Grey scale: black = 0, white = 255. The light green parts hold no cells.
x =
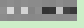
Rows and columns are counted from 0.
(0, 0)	137
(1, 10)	57
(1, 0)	145
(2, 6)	139
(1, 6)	51
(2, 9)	138
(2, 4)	136
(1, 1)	216
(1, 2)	135
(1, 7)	54

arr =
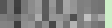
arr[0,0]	86
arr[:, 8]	[98, 99, 148, 157]
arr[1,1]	120
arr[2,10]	78
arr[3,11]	125
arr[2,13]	140
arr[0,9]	165
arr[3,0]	132
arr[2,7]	150
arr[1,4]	140
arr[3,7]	72
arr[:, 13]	[118, 118, 140, 121]
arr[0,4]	139
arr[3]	[132, 130, 62, 143, 149, 109, 141, 72, 157, 116, 179, 125, 141, 121, 113]
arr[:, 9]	[165, 163, 137, 116]
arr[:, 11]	[127, 126, 128, 125]
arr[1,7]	143

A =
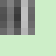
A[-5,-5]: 102
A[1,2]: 65
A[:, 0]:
[102, 83, 79, 88, 106]
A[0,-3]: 89
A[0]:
[102, 129, 89, 183, 118]
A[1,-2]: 191

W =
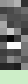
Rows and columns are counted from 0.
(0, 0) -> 149
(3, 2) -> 82
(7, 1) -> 74
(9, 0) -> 37
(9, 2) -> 28
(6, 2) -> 249
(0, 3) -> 47
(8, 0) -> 76
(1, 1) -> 74
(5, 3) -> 150
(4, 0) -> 156
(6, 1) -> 250
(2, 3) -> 84
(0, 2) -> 178

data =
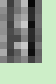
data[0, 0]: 165
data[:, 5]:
[106, 105, 113, 114, 102, 94, 119, 99, 104]
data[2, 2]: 144
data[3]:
[148, 66, 155, 200, 14, 114]
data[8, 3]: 133
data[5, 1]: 72
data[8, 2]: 110
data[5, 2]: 73
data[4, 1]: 76
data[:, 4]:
[7, 43, 45, 14, 43, 42, 23, 14, 65]
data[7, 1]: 63
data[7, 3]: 166
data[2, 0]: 128
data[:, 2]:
[122, 114, 144, 155, 105, 73, 171, 96, 110]

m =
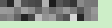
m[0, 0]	88
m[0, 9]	69
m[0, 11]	138
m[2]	[125, 136, 99, 35, 71, 188, 146, 158, 105, 82, 215, 39, 126, 144]
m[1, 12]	125
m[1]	[155, 152, 122, 159, 140, 102, 137, 109, 127, 152, 125, 87, 125, 151]
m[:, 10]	[54, 125, 215]

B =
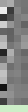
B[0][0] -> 162
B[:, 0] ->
[162, 236, 50, 207, 101, 175, 192, 36, 112, 168, 194, 184, 19, 150, 62]
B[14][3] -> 111
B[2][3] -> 132
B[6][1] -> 118
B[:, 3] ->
[117, 115, 132, 99, 123, 147, 154, 104, 119, 108, 116, 112, 124, 128, 111]
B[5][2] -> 118
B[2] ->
[50, 79, 125, 132]
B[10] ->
[194, 127, 131, 116]
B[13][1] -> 145
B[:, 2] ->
[122, 133, 125, 124, 129, 118, 131, 120, 126, 125, 131, 122, 127, 128, 118]
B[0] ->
[162, 171, 122, 117]
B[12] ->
[19, 136, 127, 124]
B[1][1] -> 59
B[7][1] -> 175

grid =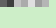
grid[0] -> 97
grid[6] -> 181
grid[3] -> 171
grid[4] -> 223

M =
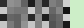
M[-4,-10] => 46
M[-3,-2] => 133
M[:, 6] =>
[39, 186, 30, 196]
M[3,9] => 25
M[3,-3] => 83
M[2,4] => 41
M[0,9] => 207
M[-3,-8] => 118
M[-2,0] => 34
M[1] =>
[200, 127, 118, 120, 203, 116, 186, 103, 133, 19]
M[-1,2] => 97
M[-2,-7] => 132

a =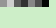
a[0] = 149
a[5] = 78

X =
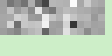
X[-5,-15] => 160
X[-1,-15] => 157
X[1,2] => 154
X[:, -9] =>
[68, 139, 235, 241, 101]
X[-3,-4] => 181
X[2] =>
[167, 169, 209, 200, 155, 151, 235, 195, 179, 224, 197, 181, 183, 153, 175]
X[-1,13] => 165
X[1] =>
[162, 193, 154, 174, 138, 228, 139, 120, 174, 187, 181, 173, 170, 160, 154]
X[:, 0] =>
[160, 162, 167, 165, 157]
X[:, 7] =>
[183, 120, 195, 161, 158]
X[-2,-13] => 111
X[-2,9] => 212
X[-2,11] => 163
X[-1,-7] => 164
